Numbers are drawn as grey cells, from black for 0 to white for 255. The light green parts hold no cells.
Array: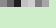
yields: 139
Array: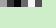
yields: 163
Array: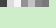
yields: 66
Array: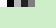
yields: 249
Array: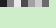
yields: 31
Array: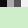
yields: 13
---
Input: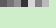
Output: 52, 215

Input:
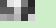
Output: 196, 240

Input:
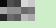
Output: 143, 215

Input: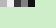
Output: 58, 240

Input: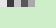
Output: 200, 230

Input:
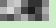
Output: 63, 216

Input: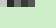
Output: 116, 200

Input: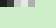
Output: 204, 231

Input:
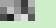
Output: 148, 222

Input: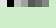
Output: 162, 229
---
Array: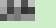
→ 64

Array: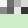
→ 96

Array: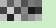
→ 206

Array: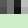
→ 117

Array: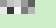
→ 56

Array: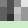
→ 79

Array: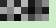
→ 137
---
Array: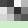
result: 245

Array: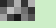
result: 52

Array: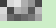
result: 147

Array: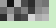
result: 128

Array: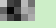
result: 184

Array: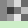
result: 219
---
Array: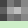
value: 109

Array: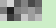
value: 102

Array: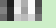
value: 201

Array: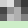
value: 175

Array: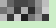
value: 204

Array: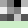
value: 196

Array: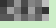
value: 148
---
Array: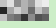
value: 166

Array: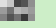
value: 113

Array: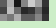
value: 190

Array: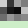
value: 23

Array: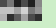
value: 194

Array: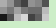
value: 120

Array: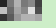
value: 105

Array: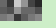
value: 80

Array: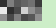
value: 47

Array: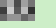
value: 203
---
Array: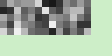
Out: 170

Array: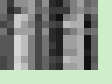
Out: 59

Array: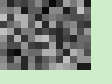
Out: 39

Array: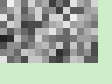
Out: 239

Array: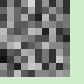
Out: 134
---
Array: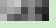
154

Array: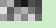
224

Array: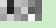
178

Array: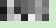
21

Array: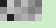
144

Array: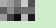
95
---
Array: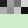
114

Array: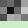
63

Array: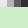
93

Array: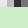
49

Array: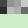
161

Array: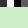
9

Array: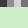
212

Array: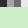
108
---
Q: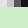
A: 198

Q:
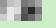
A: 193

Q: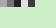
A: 115

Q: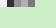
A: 49

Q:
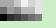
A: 170

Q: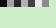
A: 165

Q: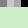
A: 200

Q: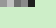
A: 193
